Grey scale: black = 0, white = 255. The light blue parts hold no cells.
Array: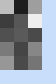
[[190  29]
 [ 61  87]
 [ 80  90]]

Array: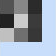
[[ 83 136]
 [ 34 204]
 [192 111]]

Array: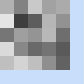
[[177 130]
 [228  62]
 [118 159]]

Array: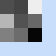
[[ 78  68]
 [182  82]
 [128 108]]

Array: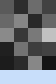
[[ 90  45]
 [104 134]
 [138  56]]

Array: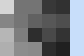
[[213 116]
 [133 117]
 [182 126]]

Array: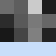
[[109  94]
 [ 44  89]
 [ 24  69]]

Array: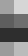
[[162 214]
 [ 94 110]
 [ 46  46]]
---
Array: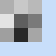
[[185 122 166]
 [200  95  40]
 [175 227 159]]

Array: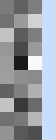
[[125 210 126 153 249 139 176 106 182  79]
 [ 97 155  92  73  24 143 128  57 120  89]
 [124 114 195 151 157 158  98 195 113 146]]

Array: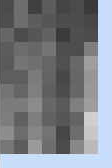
[[ 58  70  75 126 158 150 152 157 207 199 186]
 [ 75  77  79  77 104 102 103 127 100 109 136]
 [ 68  77  59  78  80  72  77  90  86  70  75]
 [ 93  86  98 116 101 100  95 103  97 115 110]
 [ 64  93  86 103 112 123 127 139 126 134 154]
 [109 109  76 108 117  94 101 124  96 108  92]
 [ 76  79 102  92  89  94 116 123 125 141 118]]

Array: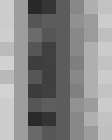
[[194 204 191 203 194 203 194 203 194 192]
 [175 156 155 175 175 175 175 156 175 156]
 [136 145 136 136 127 136 128 146 136 136]
 [ 92  92  92  92  92  92  92  92  92  92]
 [ 53  93  86  64  64  63  64  94  52  87]
 [ 41  86 107  86  62  86  60  86  42 105]
 [157 157 157 157 157 157 157 157 157 157]
 [205 204 206 186 210 185 211 205 205 205]]

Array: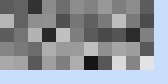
[[ 93  76 128  89 227]
 [141 122  43 158 133]
 [126 190  84 166 218]
 [152 122  73 144  87]
 [130  96  90 191  21]
 [141 118 127 155 173]
 [110  80 192 154 127]
 [139 145  41 173 159]
 [ 50 143 179 108  89]
 [ 98  98 116 121 163]
 [ 92 181  93 133 169]]

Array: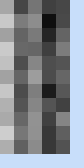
[[ 71  73 100 124  84 102  87  65 133  95  82]
 [ 64  15  37  63  78  76  27  84  65  56  56]
 [117 141 122 102 134 157 126 134 146 145 139]
 [ 70 124 100 104  78 101  76  84 103 119  96]
 [167 200 161 202 193 162 198 177 170 206 174]]

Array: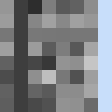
[[141 151 119 165 197 158 166 106]
 [ 97 160 119  88 143  81 140 144]
 [ 89 136 118 125 147 120 140 146]
 [126 161 119  92  56 190  90  81]
 [ 45 134 120 156  70 143 100  73]
 [ 62  62  62  62  62  62  62  62]
 [150 156 119 159  97  76  97  94]]

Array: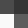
[[ 53  93]
 [ 75 249]]
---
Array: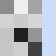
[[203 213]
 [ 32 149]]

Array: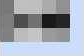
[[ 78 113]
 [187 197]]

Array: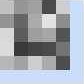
[[101 170]
 [ 92 158]]

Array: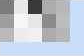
[[246 230]
 [236 240]]

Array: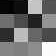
[[ 76  32]
 [188 102]]

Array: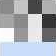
[[137 231]
 [151 233]]

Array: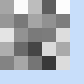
[[121 165]
 [146 122]]

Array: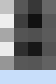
[[62 17]
 [84 80]]

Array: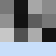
[[ 18  93]
 [ 80 172]]
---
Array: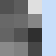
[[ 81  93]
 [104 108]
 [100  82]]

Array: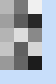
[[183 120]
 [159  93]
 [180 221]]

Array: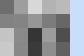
[[110 158]
 [130 132]
 [196 138]]

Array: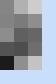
[[133 177]
 [131 123]
 [141  96]]

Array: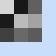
[[214  24]
 [ 26 187]
 [ 64 105]]

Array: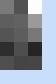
[[122  82]
 [ 94  98]
 [ 84  93]]

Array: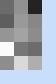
[[107 145]
 [ 94 153]
 [149 163]]

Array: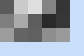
[[ 91 202]
 [126 170]
 [156 100]]

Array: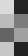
[[218  36]
 [187 124]
 [100 161]]
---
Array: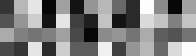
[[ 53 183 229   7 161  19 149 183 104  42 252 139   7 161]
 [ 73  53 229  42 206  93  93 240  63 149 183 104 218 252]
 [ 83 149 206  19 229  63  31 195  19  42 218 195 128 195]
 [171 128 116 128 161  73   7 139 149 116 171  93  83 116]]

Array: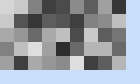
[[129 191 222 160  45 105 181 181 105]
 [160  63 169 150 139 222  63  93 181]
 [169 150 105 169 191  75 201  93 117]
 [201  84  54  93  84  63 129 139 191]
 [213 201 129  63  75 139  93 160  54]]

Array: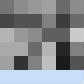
[[ 71  83  83 129  61 107]
 [117 140 151 160 107 140]
 [160  51 129 190  27  83]
 [169 169 107 180  39 129]
 [180 151 140  95  95 202]]

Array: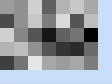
[[ 63 116 229 167 156 167 125]
 [ 75 144 199 125 218  85 189]
 [156 144 208  97 179 199 167]
 [179 189 144  85  52  43 106]
 [208 134  85  22  97 116   2]]

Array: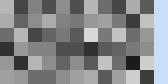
[[ 49 151 130 130  79  79  49  90 100 121 141]
 [109 182  70 100 121  90 215 121 194 109 151]
 [151  49 182 141 100 141  90 194 109  27 206]
 [160 151 109 109 141 160 171  90 160 206  60]
 [171 100 141 171 130 121 151 160 121  60 194]
 [182  70 130  79 141  79 182 109  70 171  90]]

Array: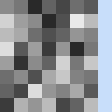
[[ 59 178 149 187  70  99 187]
 [ 99  70 221 149 130 169  89]
 [110 139  80 169 199 130 119]
 [139 119  41  99  70 110  89]
 [158  50 139  99 210 119 199]
 [187 169 110  80  99 149 130]
 [210 158 139  41  80 233 187]
 [221  89 158  59 149  41 119]]
